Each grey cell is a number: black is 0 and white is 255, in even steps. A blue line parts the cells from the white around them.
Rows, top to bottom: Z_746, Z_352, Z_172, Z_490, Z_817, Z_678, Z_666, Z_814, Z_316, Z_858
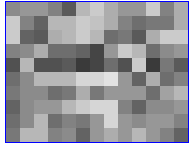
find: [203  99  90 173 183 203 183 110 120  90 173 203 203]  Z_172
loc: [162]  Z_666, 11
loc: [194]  Z_352, 6

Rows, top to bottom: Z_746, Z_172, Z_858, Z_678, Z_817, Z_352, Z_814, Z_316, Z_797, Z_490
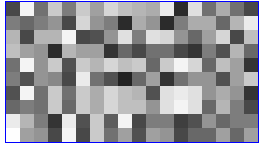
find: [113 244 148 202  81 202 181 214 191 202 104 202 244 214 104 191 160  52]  Z_817
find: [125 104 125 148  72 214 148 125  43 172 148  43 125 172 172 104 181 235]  Z_172
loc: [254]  Z_490, 0
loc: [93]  Z_797, 7
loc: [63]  Z_797, 12
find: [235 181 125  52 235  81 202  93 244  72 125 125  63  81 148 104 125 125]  Z_797
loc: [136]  Z_352, 3

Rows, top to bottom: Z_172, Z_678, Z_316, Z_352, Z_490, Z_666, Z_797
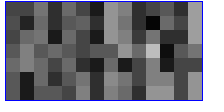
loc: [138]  Z_666, 7
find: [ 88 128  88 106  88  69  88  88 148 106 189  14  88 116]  Z_352
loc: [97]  Z_678, 5
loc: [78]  Z_678, 0
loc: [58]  Z_316, 9
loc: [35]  Z_678, 1

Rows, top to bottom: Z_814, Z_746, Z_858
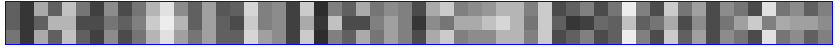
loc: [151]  Z_814, 34
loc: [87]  Z_814, 15
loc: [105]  Z_746, 42

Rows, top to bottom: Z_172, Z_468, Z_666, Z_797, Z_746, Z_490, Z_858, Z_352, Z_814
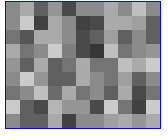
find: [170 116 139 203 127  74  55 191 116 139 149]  Z_797
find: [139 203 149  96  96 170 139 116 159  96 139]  Z_490
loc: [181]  Z_352, 3
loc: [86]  Z_666, 1
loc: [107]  Z_858, 3
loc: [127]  Z_797, 4
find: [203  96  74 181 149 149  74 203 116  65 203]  Z_352

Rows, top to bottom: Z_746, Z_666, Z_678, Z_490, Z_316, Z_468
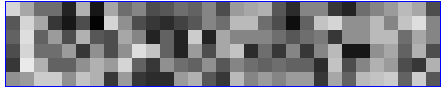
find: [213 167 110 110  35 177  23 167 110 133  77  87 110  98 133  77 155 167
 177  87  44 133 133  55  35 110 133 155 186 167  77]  Z_746
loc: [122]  Z_678, 22
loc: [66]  Z_666, 12

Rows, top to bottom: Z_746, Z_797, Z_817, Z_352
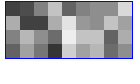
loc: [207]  Z_352, 4
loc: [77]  Z_746, 1
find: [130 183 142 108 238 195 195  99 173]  Z_817
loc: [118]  Z_352, 2
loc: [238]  Z_817, 4
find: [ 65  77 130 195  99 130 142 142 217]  Z_746

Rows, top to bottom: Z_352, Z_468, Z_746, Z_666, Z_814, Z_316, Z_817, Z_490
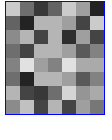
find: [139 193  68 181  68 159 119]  Z_490
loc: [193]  Z_490, 1
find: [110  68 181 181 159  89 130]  Z_666
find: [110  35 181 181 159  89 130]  Z_316
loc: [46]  Z_746, 4
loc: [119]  Z_490, 6

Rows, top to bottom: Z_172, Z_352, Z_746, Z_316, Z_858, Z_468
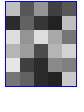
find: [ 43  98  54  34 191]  Z_352
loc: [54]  Z_352, 2
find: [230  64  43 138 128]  Z_858
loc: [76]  Z_316, 2

